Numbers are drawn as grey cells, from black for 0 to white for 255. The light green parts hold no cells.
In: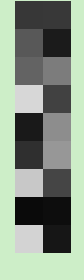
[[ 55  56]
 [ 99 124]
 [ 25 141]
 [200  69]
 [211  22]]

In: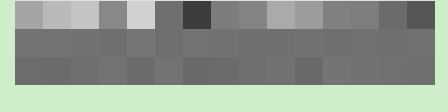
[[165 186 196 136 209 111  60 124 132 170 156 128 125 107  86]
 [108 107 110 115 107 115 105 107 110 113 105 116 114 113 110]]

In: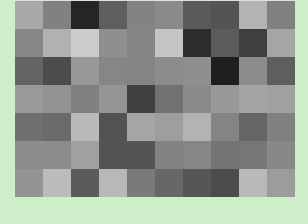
[[169 129  37  94 131 138  90  84 180 129]
 [ 99  76 152 134 132 140 143  31 139  94]
 [111 106 186  83 165 158 179 132 101 128]
 [148 188  91 184 122 103  86  76 185 156]]

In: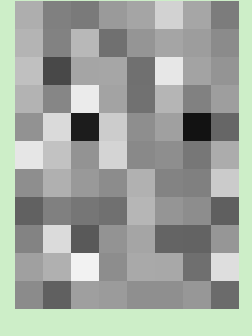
[[174 128 122 154 165 210 166 124]
 [192  72 165 166 112 231 163 148]
 [146 218  28 204 142 160  18 102]
 [142 176 153 140 177 131 128 203]
 [131 219  89 147 165 100  99 150]
 [139  96 159 155 143 143 151 107]]

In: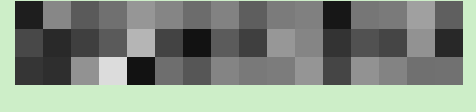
[[ 30 135  90 112 150 133 108 130  94 123 128  23 118 122 160  95]
 [ 53  46 146 220  18 110  86 132 121 124 149  69 146 131 112 113]]

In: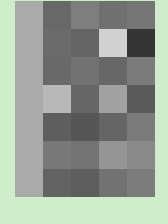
[[170 104 126 112 118]
 [170 105 114 103 123]
 [170  94  86 101 123]
 [170  99  93 114 124]]
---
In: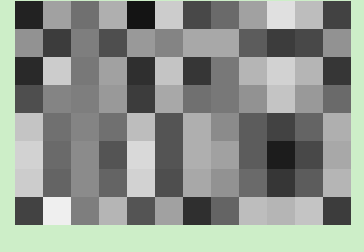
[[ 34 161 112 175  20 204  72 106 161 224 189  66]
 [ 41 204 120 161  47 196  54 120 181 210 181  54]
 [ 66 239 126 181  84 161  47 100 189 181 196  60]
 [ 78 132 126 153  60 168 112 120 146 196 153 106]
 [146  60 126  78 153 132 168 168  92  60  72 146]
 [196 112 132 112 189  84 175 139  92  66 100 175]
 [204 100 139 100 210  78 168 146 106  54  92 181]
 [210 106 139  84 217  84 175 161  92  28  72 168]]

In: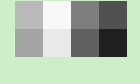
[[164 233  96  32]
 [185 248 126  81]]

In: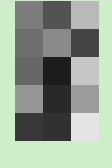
[[ 56  49 228]
 [103  28 198]
 [111 138  69]
 [124  83 185]
 [150  41 156]]

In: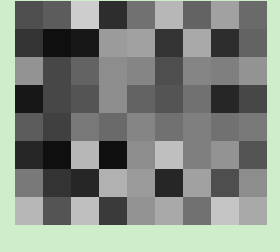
[[ 23  71  84 141  99  84 113  38  71]
 [ 38  15 183  15 141 191 127 147  84]
 [ 51  15  23 155 161  51 169  45  99]
 [ 78  92 205  45 113 183  99 161 106]
 [ 92  64 121 106 133 113 127 113 121]
 [121  51  38 177 155  38 161  78 141]
 [147  71  99 141 133  78 133 127 147]
 [183  84 191  58 147 169 113 197 169]]

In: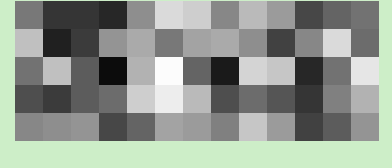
[[ 78  59  92 108 206 237 186  78 108  85  53 128 178]
 [114 192  92  12 178 252 100  26 212 198  39 114 230]
 [120  53  53  39 142 218 206 135 186 155  71 100 114]
 [135 142 148  71 100 163 155 128 198 155  65  92 148]
 [192  32  59 148 170 120 163 170 142  65 135 218 108]]

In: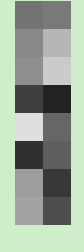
[[ 48  94]
 [ 63  34]
 [115 121]
 [136 182]
 [142 203]
 [157  56]
 [163  78]
 [222 102]]

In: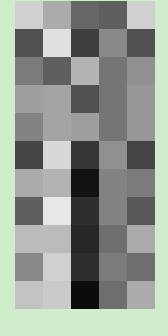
[[ 68 216  54 144  68]
 [ 81 224  62 137  81]
 [ 95 231  46 131  88]
 [123  95 179 117 144]
 [131 164 158 117 151]
 [137 208  46 123 110]
 [158 164  81 117 151]
 [171 179  18 131 123]
 [187 187  39 110 171]
 [195 202  12 110 171]
 [208 171 102  95 208]]

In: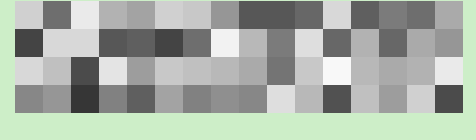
[[ 68 216 216  87  95  68 110 242 184 123 222 103 178 103 170 150]
 [135 150  54 129  95 163 129 143 135 222 184  81 192 157 208  75]
 [208 110 234 178 163 208 200 150  87  87 103 216  95 123 110 170]
 [216 192  75 228 157 200 192 184 170 116 200 248 184 170 178 234]]

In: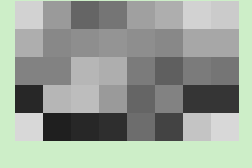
[[ 39 182 189 154 101 130  53  53]
 [130 130 182 174 123  95 123 117]
 [174 136 142 148 142 136 167 167]
 [210 154 101 117 160 174 210 203]
 [216  31  39  46 109  67 196 216]]
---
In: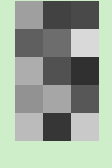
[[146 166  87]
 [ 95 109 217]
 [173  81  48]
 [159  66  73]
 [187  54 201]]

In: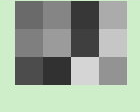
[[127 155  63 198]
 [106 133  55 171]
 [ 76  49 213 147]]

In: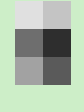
[[224 196]
 [162  90]
 [110  46]]

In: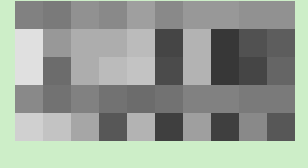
[[208 195 166  87 179  63 159  63 137  87]
 [224 152 173 173 187  69 179  55  81  93]
 [129 122 145 137 159 137 152 152 145 145]
 [137 114 129 114 108 114 129 129 122 122]
 [224 108 173 187 195  75 179  55  69 101]]

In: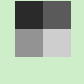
[[147 206]
 [ 42  90]]

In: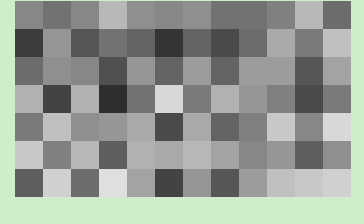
[[ 94 208 108 223 163  67 150  86 156 192 200 208]
 [122 192 143 150 169  74 169 100 128 200 135 216]
 [ 60 150  86 114 100  53 100  74 108 169 122 192]
 [108 143 135  80 150 100 156 100 156 156  86 163]
 [200 128 184  94 177 169 184 163 135 150  94 143]
 [135 114 135 184 143 135 143 114 114 128 184 108]
 [177  67 177  46 114 216 122 177 150 128  74 122]]

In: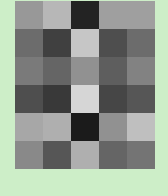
[[152 183  35 159 159]
 [167 175  27 145 191]
 [122 101 145  94 130]
 [137  86 175 101 116]
 [108  64 198  78 108]
 [ 78  57 214  70  86]]
